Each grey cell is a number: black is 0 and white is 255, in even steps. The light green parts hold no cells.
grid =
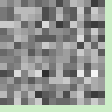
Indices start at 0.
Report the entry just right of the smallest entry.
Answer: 104
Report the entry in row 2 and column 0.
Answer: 120
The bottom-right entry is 158
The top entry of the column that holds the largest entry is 60
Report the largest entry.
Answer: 245
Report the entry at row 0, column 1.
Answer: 132
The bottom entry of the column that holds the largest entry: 202
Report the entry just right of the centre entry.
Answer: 144
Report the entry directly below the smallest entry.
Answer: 120
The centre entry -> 120
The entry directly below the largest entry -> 171
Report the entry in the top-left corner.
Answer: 158
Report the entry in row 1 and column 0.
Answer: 120
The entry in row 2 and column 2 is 144
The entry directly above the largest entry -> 158
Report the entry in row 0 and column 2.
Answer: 158
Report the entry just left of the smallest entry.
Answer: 218
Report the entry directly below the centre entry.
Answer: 132
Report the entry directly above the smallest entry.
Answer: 171
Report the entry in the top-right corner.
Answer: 91
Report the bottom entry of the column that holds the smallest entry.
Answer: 76
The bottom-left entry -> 91
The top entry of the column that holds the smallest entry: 120
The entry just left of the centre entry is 91
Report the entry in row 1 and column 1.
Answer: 104

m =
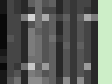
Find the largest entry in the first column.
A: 40
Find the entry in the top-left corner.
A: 24
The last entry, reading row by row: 40
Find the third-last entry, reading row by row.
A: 139
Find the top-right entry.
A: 40
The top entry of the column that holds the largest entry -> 96
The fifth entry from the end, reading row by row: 139
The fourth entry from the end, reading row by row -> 55
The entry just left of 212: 124
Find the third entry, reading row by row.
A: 55
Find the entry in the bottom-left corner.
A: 24
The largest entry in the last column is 124
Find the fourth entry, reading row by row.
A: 40
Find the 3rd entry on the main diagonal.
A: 69
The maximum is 212
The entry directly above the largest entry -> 55
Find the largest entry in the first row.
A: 112
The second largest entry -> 200

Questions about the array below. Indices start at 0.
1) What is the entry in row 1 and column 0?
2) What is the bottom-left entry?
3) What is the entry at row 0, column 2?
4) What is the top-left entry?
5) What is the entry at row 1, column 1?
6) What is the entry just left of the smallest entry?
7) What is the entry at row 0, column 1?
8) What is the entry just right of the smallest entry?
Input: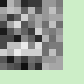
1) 166
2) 111
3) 136
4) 26
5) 192
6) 73
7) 180
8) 98

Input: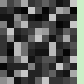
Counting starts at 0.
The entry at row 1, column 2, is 19
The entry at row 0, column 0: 141
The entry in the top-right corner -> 198
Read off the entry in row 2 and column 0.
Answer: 19
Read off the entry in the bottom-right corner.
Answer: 82
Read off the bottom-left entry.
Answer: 141
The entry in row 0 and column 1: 67
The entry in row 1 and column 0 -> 35
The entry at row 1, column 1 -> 51
